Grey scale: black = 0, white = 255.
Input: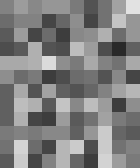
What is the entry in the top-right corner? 226
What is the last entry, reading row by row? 122
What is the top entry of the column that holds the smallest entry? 162
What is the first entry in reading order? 130
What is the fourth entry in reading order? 150
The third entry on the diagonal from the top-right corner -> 176
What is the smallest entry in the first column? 77
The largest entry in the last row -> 211
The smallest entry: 41
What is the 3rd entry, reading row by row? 136
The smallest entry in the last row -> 61
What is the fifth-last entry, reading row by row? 102
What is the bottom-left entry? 90
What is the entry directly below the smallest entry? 114
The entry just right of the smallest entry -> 96
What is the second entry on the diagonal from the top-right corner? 196
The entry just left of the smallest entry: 77
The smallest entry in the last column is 69
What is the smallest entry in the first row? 83
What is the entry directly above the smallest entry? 108
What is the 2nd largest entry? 219
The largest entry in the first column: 169
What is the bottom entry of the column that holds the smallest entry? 156
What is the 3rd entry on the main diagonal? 69
